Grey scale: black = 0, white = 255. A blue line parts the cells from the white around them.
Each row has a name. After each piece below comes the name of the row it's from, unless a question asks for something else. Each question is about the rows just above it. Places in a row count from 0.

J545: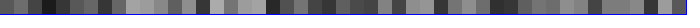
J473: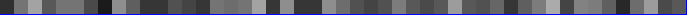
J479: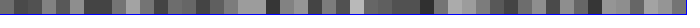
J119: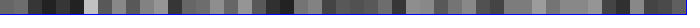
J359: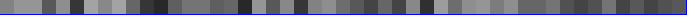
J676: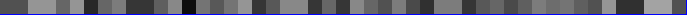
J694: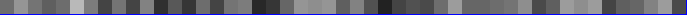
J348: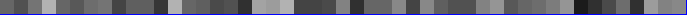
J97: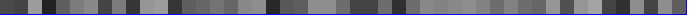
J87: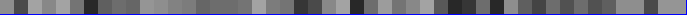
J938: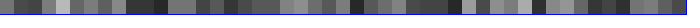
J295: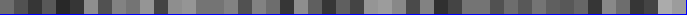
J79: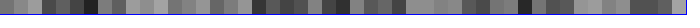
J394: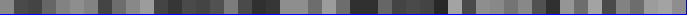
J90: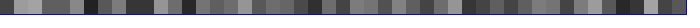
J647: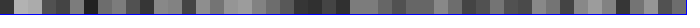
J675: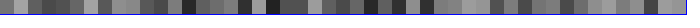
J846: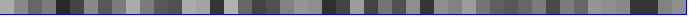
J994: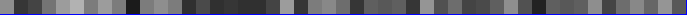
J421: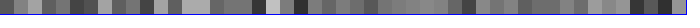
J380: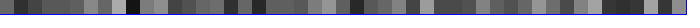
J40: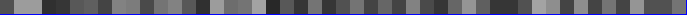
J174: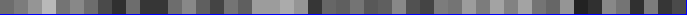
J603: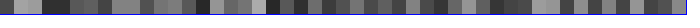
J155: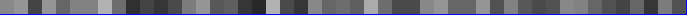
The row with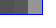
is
J79
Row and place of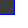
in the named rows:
J603, 23
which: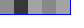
J359
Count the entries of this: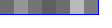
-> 7

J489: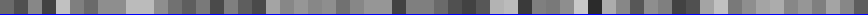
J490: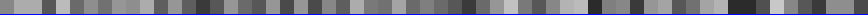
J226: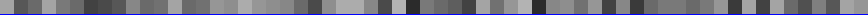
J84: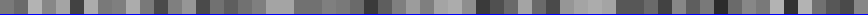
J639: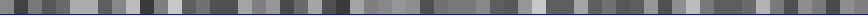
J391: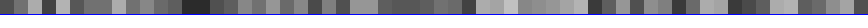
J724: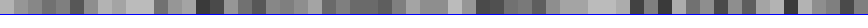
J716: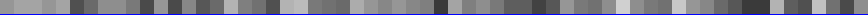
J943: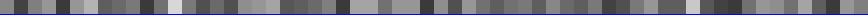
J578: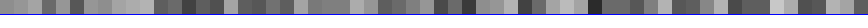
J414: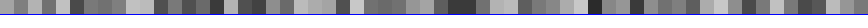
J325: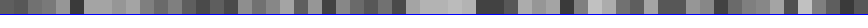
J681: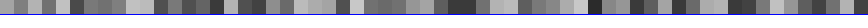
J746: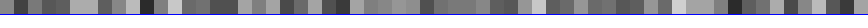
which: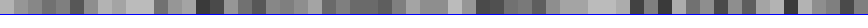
J724
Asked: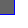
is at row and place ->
J681, 14
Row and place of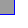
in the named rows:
J84, 29
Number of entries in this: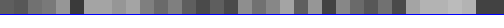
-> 36
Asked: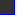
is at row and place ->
J84, 56
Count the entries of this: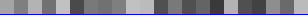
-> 22
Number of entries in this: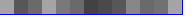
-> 13

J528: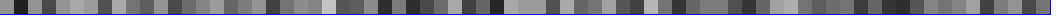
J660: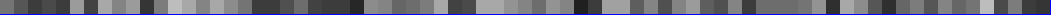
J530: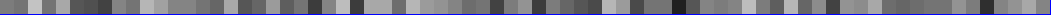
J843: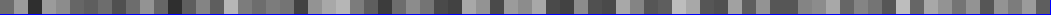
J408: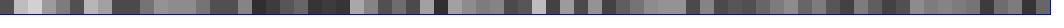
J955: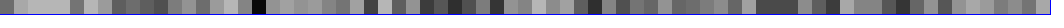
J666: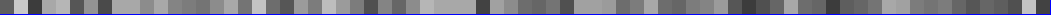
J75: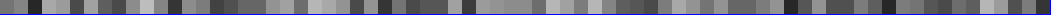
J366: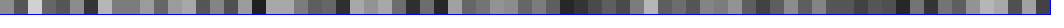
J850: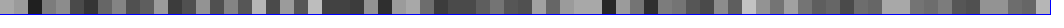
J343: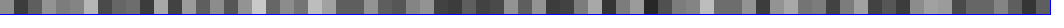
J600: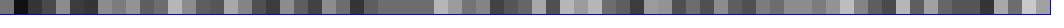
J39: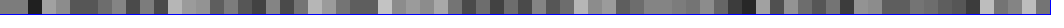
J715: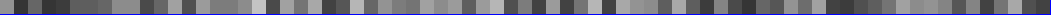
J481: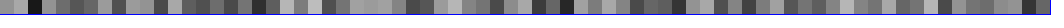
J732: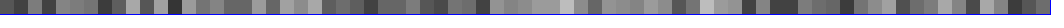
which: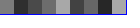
J528
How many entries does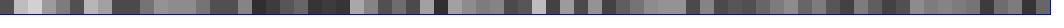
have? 75
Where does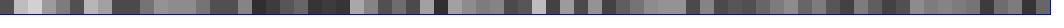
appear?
J408
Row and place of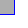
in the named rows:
J528, 56
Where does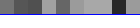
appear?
J850

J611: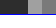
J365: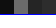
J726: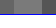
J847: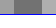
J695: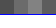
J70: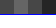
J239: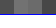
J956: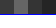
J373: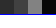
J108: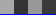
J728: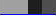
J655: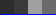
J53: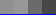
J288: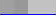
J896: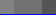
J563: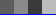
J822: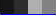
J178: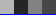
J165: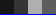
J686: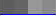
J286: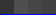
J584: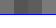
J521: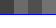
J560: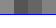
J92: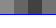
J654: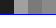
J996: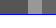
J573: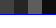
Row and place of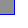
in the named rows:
J53, 0
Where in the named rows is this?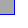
J108, 0
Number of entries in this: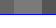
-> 4

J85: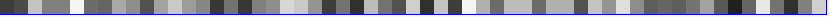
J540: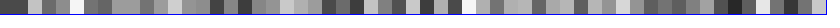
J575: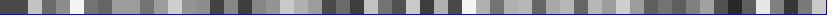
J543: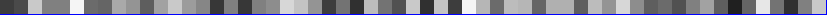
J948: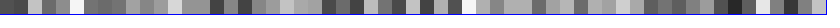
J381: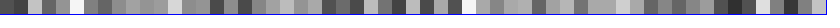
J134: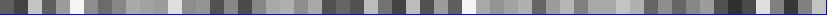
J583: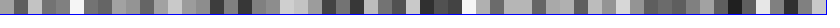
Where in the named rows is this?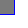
J575, 57
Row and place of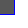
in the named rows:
J85, 51
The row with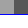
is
J85

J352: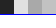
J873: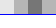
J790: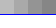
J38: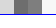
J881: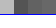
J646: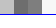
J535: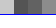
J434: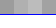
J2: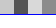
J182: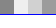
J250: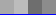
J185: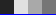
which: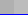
J434
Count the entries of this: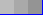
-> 3

